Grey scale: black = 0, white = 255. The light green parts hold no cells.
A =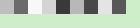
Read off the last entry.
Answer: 88
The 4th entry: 212
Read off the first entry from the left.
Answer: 190

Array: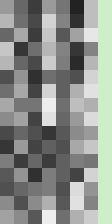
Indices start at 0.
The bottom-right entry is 204
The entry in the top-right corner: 190
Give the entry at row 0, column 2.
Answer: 60
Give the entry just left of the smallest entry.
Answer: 117
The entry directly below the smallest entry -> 48
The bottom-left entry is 162
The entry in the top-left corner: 154
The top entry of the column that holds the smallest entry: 34
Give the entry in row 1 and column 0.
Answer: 182
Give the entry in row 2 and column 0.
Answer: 103
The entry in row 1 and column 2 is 73
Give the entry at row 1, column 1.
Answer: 111
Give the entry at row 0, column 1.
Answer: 103
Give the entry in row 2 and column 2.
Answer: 60

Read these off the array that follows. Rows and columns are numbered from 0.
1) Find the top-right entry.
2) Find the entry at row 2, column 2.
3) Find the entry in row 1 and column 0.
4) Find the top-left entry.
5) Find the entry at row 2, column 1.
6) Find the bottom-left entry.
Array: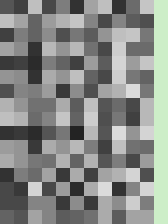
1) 197
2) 99
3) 191
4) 85
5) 125
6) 99

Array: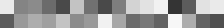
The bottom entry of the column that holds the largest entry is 247
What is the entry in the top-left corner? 234
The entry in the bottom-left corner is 92
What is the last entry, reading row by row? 79
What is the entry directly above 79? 234
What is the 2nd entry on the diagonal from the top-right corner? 99
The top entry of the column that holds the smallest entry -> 52

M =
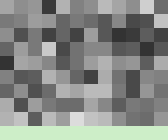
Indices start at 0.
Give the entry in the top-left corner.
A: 165
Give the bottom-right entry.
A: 150
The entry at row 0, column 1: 142
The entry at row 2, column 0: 142
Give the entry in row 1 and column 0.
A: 121
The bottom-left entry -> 178
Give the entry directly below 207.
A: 80
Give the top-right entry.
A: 108
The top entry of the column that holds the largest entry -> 129
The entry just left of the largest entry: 157
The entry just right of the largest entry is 194
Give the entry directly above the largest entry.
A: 108
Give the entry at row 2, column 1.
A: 80
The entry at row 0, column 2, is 150
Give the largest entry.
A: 220
